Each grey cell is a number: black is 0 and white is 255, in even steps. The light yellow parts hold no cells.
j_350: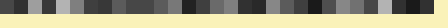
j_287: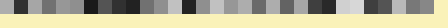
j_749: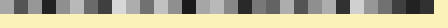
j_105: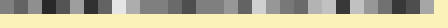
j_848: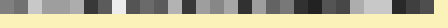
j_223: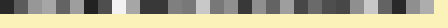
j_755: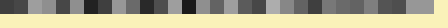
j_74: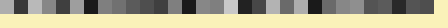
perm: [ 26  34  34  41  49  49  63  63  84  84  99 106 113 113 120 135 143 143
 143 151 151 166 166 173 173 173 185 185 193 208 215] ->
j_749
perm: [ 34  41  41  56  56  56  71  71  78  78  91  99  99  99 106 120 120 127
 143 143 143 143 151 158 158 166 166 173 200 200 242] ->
j_223

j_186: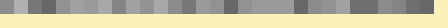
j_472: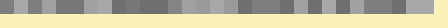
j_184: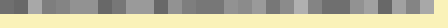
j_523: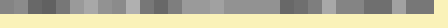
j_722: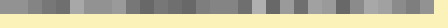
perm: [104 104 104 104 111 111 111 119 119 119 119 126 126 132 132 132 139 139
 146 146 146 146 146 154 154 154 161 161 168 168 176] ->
j_184
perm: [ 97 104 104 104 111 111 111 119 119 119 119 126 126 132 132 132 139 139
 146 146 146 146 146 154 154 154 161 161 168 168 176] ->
j_523
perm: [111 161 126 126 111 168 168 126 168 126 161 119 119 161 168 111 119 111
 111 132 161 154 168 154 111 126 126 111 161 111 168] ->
j_472
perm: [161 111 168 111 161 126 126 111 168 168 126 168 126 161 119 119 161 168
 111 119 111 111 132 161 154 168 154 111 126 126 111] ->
j_472
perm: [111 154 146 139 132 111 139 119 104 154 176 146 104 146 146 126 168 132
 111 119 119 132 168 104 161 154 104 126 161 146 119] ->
j_184
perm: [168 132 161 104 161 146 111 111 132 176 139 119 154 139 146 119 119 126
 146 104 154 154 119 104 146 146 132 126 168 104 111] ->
j_184
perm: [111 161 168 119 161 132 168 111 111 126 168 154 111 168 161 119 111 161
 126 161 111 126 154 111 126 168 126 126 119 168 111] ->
j_472

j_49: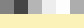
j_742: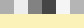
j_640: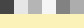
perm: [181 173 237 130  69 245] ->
j_742
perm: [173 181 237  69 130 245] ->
j_742
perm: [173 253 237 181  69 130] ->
j_49
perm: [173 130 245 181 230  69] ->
j_640
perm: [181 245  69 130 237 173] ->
j_742
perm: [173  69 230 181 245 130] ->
j_640

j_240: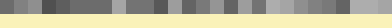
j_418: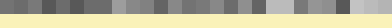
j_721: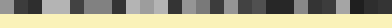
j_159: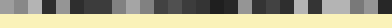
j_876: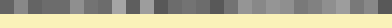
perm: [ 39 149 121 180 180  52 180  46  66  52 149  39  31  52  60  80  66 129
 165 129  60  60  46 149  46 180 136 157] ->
j_159
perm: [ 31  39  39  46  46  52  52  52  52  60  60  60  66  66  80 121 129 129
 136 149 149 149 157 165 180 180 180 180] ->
j_721

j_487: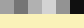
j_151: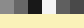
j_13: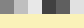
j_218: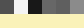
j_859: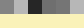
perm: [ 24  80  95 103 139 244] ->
j_218
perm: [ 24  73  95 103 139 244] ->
j_151
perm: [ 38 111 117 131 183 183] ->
j_859
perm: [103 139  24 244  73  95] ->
j_151

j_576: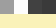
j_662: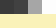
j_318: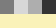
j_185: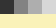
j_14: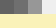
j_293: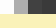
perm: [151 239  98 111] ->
j_14
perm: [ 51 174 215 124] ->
j_318
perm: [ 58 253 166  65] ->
j_662
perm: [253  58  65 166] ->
j_662
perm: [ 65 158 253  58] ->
j_576
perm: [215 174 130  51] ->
j_185
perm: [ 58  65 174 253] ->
j_293

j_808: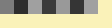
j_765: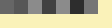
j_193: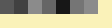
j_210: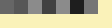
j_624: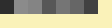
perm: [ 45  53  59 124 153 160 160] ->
j_808
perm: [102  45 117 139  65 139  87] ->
j_765
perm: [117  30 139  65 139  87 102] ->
j_210
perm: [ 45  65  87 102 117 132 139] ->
j_624

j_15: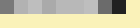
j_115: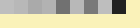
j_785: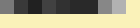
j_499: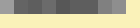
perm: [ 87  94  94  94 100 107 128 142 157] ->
j_499
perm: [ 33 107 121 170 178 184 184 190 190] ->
j_15

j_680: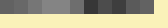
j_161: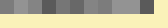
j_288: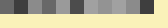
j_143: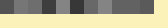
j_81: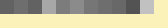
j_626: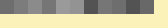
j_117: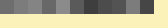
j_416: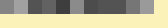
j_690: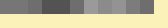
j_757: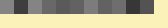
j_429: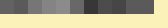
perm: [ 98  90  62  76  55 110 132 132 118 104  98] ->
j_680
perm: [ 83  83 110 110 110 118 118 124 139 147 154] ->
j_690
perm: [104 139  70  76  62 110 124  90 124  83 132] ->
j_117
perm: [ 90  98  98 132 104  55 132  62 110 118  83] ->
j_143

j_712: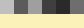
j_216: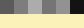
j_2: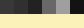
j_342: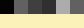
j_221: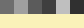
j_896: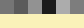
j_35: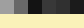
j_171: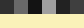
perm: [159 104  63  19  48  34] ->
j_171
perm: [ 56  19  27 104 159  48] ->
j_35
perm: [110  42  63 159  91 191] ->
j_712
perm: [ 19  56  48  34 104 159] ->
j_2
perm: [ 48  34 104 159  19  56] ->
j_2
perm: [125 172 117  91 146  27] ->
j_896

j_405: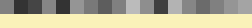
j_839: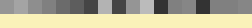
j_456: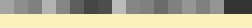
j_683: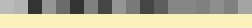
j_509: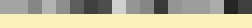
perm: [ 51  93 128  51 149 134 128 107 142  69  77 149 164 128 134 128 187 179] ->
j_456
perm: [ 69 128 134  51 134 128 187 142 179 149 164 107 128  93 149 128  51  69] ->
j_839
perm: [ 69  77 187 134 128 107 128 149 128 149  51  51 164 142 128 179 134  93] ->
j_456
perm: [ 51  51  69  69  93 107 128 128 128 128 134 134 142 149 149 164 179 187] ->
j_839
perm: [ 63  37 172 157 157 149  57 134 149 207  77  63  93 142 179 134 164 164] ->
j_509
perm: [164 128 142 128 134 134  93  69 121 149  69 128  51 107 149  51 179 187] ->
j_683

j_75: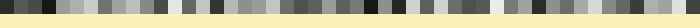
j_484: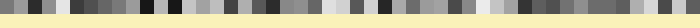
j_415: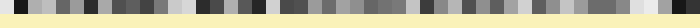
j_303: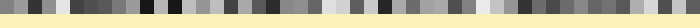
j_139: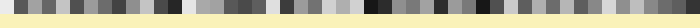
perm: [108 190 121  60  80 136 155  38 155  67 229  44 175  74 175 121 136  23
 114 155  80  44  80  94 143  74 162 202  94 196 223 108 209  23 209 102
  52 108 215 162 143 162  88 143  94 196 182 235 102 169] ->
j_415
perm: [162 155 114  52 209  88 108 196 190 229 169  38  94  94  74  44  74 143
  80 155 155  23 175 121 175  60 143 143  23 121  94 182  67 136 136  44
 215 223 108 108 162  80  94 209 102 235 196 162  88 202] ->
j_139
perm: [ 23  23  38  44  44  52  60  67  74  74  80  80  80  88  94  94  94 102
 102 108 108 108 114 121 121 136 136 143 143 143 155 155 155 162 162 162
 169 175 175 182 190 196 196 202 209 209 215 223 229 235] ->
j_415
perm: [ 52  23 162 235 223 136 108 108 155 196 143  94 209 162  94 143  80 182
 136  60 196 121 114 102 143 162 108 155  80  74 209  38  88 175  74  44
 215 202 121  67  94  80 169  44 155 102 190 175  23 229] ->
j_415
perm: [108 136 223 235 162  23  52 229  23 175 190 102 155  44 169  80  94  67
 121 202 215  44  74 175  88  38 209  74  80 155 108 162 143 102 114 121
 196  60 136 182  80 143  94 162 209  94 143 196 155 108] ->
j_415
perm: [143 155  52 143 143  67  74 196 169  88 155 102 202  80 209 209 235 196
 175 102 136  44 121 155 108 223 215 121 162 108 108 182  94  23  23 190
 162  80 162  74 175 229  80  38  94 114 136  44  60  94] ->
j_415
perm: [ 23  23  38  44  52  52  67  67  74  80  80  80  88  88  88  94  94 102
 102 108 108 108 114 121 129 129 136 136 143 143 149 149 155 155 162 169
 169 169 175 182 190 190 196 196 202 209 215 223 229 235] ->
j_303

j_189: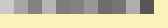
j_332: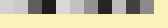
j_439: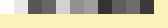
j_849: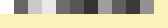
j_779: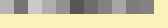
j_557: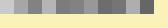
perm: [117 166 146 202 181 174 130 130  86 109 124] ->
j_779
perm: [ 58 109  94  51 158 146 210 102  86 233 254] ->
j_439
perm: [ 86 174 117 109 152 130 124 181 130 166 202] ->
j_189

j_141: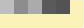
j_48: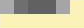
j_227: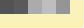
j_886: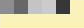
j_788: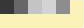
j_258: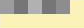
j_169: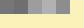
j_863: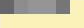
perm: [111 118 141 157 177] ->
j_169
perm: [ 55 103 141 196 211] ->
j_788
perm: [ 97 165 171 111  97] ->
j_48
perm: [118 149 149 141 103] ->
j_863
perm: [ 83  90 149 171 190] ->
j_227

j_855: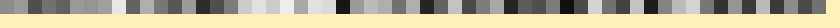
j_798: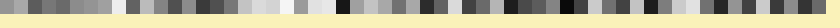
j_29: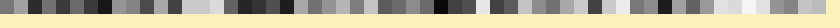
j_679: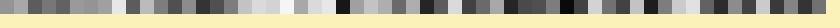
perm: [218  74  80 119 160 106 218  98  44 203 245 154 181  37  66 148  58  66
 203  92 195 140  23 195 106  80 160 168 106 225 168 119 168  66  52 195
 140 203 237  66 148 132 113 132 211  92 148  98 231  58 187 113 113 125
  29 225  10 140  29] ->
j_798
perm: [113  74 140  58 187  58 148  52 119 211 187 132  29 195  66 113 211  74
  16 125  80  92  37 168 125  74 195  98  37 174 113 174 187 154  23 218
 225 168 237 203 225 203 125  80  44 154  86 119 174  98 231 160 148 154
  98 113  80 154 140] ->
j_855

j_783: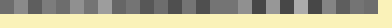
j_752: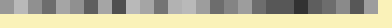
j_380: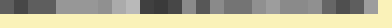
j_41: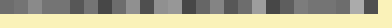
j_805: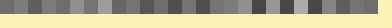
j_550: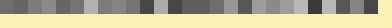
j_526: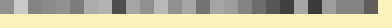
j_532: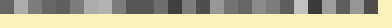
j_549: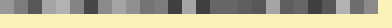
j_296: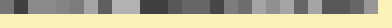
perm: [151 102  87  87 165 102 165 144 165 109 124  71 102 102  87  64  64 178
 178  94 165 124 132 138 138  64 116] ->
j_296
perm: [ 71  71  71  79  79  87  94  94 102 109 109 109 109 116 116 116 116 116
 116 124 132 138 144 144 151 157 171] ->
j_783
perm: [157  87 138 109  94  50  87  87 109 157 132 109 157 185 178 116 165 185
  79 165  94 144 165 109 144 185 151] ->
j_752

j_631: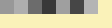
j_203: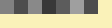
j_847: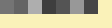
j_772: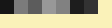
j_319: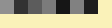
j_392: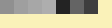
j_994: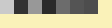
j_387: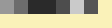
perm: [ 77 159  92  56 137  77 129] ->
j_203
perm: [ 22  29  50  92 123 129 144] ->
j_319
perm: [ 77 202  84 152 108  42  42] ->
j_387
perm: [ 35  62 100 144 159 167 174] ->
j_392
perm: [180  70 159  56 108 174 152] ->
j_631
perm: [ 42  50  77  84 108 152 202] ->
j_994

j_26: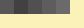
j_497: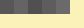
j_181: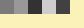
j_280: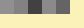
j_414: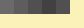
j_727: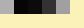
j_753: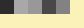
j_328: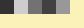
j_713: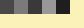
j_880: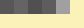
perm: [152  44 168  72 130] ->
j_753
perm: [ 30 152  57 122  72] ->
j_713
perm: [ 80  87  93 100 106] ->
j_497
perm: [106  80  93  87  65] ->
j_26
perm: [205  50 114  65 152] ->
j_328
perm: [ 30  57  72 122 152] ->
j_713

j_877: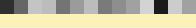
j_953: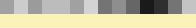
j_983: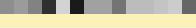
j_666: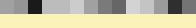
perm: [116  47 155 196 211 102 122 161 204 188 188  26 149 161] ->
j_666
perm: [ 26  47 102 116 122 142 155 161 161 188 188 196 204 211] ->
j_877
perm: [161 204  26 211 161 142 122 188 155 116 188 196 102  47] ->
j_877
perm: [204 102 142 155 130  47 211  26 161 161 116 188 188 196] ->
j_983
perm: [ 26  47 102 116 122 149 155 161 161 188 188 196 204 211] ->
j_666
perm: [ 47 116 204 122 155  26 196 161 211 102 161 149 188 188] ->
j_666
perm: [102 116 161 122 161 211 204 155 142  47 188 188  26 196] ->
j_877

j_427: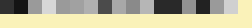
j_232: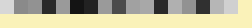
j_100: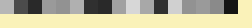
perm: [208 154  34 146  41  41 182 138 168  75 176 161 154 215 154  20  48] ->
j_427
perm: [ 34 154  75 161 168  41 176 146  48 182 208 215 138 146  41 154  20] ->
j_232
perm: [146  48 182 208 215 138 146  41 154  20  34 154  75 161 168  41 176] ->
j_232
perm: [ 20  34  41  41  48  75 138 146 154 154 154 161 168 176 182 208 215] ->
j_427
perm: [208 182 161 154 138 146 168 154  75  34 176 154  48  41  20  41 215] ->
j_427
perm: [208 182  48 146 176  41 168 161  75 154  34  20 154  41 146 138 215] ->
j_232

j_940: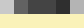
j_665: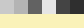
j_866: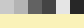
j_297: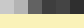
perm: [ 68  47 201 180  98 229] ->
j_665
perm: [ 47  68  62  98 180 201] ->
j_297
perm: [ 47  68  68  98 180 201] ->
j_940
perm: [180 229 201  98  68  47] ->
j_665
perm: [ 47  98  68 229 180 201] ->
j_665
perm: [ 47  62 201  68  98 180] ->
j_297

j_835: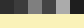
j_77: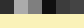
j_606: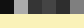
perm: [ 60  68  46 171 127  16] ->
j_77
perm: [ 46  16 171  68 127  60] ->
j_77
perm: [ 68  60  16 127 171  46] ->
j_77
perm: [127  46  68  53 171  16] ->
j_606
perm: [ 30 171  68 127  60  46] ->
j_835
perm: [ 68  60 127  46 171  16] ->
j_77
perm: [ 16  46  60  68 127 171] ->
j_77

